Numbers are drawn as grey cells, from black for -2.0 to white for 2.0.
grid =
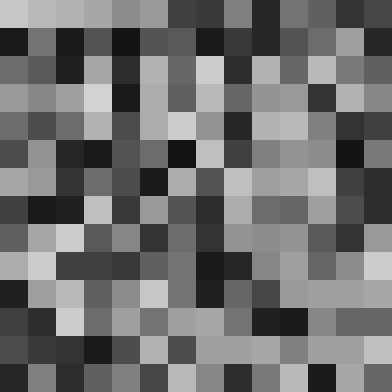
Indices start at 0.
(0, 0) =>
1.1
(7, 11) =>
0.5
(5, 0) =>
-0.8
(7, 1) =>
-1.6
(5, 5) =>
-0.3
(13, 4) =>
0.0
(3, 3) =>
1.3
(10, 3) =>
-0.5
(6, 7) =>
-0.7
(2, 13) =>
-0.5
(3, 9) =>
0.3
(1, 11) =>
-0.3
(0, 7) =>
-1.1
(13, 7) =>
0.1
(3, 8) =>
-0.4
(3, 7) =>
0.9
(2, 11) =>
0.9
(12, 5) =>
0.8
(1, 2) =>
-1.6
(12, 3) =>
-1.6
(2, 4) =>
-1.3
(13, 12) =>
0.6
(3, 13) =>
0.1
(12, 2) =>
-1.2
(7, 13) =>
-1.3
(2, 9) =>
0.8
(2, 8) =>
-1.3
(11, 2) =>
1.2
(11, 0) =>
-1.0
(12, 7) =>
0.5
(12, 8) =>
0.5
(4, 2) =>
-0.3
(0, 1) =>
0.9
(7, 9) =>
-0.3
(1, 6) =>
-0.6
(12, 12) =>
0.5
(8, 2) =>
1.2

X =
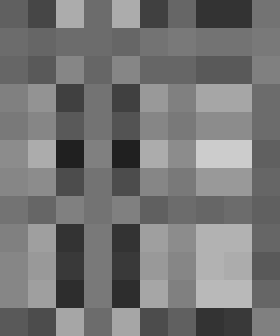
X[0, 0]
-0.5
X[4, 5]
0.1
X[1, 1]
-0.4
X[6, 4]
-0.8
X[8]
[0.0, 0.5, -1.2, -0.1, -1.2, 0.5, 0.2, 0.8, 0.8, -0.4]
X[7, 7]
-0.4
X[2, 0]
-0.4
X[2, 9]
0.0
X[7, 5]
-0.5
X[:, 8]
[-1.2, -0.2, -0.6, 0.6, 0.2, 1.2, 0.4, -0.3, 0.8, 0.7, 0.9, -1.1]
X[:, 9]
[-0.2, -0.1, 0.0, -0.3, -0.3, -0.5, -0.4, -0.5, -0.4, -0.6, -0.4, 0.0]
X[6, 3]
-0.2
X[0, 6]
-0.4
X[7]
[-0.2, -0.4, 0.0, -0.2, 0.0, -0.5, -0.3, -0.4, -0.3, -0.5]
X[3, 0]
0.0
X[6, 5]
0.1
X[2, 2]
0.1
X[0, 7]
-1.2
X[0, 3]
-0.3
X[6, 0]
0.1
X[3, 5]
0.4
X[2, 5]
-0.4
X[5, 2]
-1.5
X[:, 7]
[-1.2, -0.2, -0.6, 0.6, 0.2, 1.2, 0.4, -0.4, 0.8, 0.8, 0.9, -1.2]
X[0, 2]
0.7
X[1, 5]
-0.2
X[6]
[0.1, 0.2, -0.8, -0.2, -0.8, 0.1, -0.1, 0.4, 0.4, -0.4]
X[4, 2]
-0.6
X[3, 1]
0.3
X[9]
[0.1, 0.4, -1.1, -0.1, -1.1, 0.4, 0.1, 0.8, 0.7, -0.6]
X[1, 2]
-0.3

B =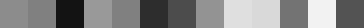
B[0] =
0.2
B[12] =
-0.7
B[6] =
-0.8
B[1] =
0.0

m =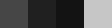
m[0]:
-0.9
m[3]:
1.1

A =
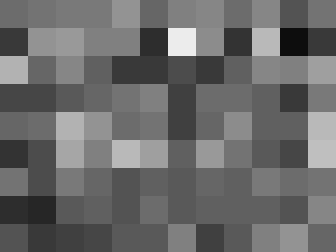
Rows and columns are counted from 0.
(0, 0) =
-0.3
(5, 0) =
-1.2
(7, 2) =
-0.6
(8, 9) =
0.0
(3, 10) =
-1.1
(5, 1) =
-0.8
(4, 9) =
-0.5
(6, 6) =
-0.6
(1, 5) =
-1.3
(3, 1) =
-0.9
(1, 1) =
0.3
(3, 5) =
0.0
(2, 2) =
0.1
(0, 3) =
-0.1
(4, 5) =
-0.2
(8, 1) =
-1.1
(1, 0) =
-1.1
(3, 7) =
-0.3
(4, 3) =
0.3
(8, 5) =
-0.6
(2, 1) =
-0.4
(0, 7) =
0.1
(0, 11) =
-0.2
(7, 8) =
-0.5
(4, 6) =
-1.0
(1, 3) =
0.0
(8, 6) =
0.0
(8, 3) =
-0.9
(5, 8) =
-0.2
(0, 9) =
0.1
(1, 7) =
0.2
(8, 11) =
-0.4

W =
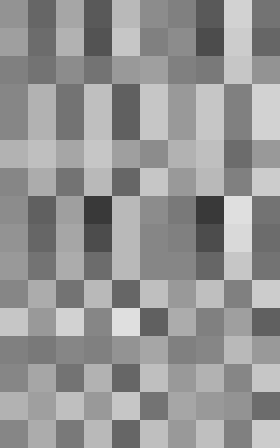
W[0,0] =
0.3
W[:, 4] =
[0.9, 1.1, 0.4, -0.5, -0.5, 0.5, -0.4, 0.9, 0.9, 0.9, -0.4, 1.5, 0.3, -0.4, 1.1, -0.4]
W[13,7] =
0.8
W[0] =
[0.3, -0.4, 0.6, -0.6, 0.9, 0.2, 0.0, -0.6, 1.3, -0.2]
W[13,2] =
-0.2
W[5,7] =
1.0
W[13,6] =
0.4
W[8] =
[0.3, -0.4, 0.6, -0.8, 0.9, 0.1, 0.0, -0.8, 1.4, -0.3]
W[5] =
[0.8, 1.0, 0.6, 1.1, 0.5, 0.2, 0.8, 1.0, -0.3, 0.4]
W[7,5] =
0.2
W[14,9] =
-0.3
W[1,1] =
-0.3
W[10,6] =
0.4
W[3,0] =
0.1
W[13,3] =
0.8
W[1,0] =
0.5
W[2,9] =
0.3
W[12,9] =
0.4
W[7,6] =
-0.1
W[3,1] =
0.8
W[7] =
[0.2, -0.5, 0.5, -1.1, 0.9, 0.2, -0.1, -1.1, 1.5, -0.2]
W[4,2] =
-0.2
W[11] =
[1.1, 0.4, 1.3, 0.1, 1.5, -0.5, 0.7, 0.0, 0.5, -0.5]
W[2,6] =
0.0
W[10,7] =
1.0
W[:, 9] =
[-0.2, -0.4, 0.3, 1.3, 1.3, 0.4, 1.2, -0.2, -0.3, -0.2, 1.2, -0.5, 0.4, 1.1, -0.3, 1.2]
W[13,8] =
0.1
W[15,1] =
0.7
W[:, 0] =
[0.3, 0.5, 0.0, 0.1, 0.1, 0.8, 0.1, 0.2, 0.3, 0.4, 0.1, 1.1, 0.0, 0.1, 0.8, 0.1]
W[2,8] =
1.1
